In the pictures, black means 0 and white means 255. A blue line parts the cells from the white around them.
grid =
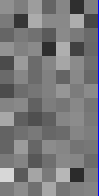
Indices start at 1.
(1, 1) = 144
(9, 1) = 168
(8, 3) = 97
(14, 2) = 140
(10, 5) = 107
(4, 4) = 46
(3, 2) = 122
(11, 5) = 134
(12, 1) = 122
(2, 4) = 137
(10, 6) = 133
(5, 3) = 107
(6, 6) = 137
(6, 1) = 106
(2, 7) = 70
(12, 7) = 107
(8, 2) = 137
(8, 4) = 125
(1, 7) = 127
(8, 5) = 118
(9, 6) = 140
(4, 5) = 175
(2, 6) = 174
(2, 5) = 137
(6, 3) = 107
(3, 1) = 101
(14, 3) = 112

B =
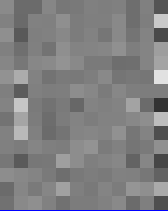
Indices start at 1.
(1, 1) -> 138
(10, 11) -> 131
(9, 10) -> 136
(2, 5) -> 143
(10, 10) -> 118
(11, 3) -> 133
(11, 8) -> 123
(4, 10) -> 126
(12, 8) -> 131
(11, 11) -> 122
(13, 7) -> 125
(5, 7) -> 122
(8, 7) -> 131
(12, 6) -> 141
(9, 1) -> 115
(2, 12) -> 201
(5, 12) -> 164
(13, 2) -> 136
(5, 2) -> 119
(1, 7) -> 128
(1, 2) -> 107
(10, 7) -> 134
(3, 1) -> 143
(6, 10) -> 120
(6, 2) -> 172
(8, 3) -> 122
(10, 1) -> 129
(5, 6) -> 137
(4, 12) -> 158
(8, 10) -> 163
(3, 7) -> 130
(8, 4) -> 114
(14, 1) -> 107
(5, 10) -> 111
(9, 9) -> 130
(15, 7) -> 124

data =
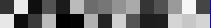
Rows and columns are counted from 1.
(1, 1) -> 50
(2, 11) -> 30
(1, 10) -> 170
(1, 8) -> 118
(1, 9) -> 147
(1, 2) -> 235
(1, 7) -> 108
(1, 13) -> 154
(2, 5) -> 0
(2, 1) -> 231

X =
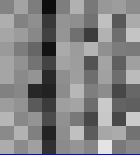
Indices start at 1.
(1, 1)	131
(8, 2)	147
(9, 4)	76
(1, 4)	13
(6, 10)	187
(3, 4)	65
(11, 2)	139
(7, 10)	103
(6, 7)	110
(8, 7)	109
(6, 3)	148
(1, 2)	163
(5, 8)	164
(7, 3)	39
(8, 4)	59
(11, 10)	136
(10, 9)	171
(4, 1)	154
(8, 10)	95
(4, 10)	122
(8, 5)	159
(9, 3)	148
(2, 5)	148
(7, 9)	71
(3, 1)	166
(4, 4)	19
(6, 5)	143
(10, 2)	178

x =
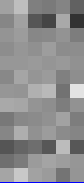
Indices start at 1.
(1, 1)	161
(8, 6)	146
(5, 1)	151
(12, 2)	123
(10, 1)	134
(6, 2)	165
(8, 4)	142
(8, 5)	125
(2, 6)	50
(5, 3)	154
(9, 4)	145
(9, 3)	139
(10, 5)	139
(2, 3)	86
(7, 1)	150
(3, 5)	147
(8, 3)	148
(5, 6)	145
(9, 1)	120
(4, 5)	140
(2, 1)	134
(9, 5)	162

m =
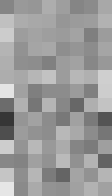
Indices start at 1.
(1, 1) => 133
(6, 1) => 173
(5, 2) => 143
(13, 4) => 123
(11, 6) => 133
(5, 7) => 135
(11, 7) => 123
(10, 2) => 156
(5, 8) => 152
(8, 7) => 175
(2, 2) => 172
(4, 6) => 149
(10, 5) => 184
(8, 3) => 118
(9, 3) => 162
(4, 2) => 146
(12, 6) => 145
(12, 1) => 135
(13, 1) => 197
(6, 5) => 156
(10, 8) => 118
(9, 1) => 54
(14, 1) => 230
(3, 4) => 158
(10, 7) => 140
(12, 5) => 186
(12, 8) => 99
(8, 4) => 181
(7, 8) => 205
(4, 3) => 165
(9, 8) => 84
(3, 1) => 204
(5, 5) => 156
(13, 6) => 164
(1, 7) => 139

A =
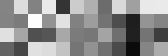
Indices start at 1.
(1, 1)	132
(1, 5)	52
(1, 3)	130
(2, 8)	115
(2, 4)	146
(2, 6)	129
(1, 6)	204
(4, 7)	146
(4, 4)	220
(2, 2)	123
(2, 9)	77
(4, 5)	195
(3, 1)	224
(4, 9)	74
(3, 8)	164

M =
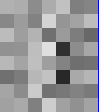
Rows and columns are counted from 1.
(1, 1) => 177
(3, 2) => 158
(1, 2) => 173
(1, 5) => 193
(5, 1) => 184
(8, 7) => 163
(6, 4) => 194
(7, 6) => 130
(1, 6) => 127
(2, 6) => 163
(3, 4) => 112
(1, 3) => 140
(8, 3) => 128
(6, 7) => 181
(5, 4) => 158
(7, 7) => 122

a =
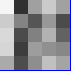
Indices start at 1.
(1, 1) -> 245
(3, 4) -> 178
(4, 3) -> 157
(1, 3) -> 160
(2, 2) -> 132
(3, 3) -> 129
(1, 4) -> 202

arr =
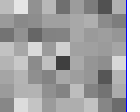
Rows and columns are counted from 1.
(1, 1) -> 188
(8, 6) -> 174
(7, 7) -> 131
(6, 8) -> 86
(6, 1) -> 165
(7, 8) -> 115
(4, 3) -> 218
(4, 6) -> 161
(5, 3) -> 139
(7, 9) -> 171
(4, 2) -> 167
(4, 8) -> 155
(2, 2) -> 137
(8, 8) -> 134
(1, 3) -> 145
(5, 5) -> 63
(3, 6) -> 168
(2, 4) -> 160
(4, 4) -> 155
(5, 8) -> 142
